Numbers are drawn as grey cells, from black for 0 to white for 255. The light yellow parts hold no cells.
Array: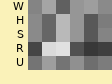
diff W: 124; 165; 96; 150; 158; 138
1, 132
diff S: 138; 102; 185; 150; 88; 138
6, 132
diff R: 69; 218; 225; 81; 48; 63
5, 56
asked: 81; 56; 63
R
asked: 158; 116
U
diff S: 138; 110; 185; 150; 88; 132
2, 102
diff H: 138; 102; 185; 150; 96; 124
5, 88

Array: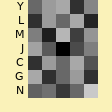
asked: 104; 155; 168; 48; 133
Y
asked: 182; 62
M
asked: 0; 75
J
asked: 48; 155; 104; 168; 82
C
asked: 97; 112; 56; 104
N
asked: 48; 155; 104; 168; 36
L

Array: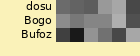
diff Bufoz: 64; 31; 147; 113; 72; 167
2, 25
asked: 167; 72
dosu

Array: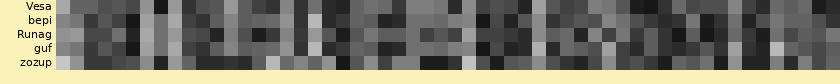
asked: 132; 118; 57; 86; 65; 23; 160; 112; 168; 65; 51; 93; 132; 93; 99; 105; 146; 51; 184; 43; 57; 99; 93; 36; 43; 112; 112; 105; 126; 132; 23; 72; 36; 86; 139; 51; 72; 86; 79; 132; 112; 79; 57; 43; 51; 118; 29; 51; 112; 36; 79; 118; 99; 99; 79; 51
bepi
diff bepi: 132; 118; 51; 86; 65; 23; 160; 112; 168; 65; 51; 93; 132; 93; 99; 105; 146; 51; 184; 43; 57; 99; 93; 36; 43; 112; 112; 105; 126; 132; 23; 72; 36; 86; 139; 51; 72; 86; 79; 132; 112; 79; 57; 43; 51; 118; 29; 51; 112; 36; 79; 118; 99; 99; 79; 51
3, 57
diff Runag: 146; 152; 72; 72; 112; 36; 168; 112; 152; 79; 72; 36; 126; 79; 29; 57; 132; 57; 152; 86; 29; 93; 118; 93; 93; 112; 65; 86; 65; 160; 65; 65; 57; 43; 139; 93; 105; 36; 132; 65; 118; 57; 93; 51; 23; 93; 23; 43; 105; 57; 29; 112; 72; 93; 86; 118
22, 86
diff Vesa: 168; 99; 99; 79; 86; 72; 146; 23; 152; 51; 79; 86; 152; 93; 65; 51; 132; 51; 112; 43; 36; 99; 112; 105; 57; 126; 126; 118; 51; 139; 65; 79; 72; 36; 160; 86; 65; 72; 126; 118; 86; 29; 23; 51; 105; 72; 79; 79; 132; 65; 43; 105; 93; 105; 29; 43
29, 43
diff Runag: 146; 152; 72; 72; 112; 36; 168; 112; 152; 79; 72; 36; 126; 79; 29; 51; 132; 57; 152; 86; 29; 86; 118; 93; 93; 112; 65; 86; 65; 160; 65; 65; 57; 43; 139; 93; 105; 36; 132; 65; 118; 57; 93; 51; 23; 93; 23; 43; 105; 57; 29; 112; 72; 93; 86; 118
16, 57

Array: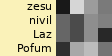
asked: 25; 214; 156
zesu
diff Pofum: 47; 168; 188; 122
4, 116

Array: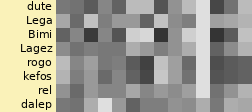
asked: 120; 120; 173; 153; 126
Lagez
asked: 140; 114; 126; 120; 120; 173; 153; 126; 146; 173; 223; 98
Lagez
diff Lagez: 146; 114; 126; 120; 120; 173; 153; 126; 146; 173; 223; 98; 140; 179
1, 140

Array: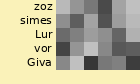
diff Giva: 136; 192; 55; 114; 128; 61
4, 120
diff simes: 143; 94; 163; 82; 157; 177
6, 185
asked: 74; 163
zoz
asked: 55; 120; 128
Giva
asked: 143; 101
Lur
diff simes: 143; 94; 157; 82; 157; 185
3, 163
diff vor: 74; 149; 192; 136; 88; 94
1, 68

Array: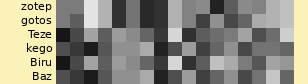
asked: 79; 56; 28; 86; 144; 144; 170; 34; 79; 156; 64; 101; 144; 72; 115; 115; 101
kego
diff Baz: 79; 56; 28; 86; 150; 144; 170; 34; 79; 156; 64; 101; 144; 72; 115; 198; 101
5, 144
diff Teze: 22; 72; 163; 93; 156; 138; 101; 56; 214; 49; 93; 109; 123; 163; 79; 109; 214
17, 206
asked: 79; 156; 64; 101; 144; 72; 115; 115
kego

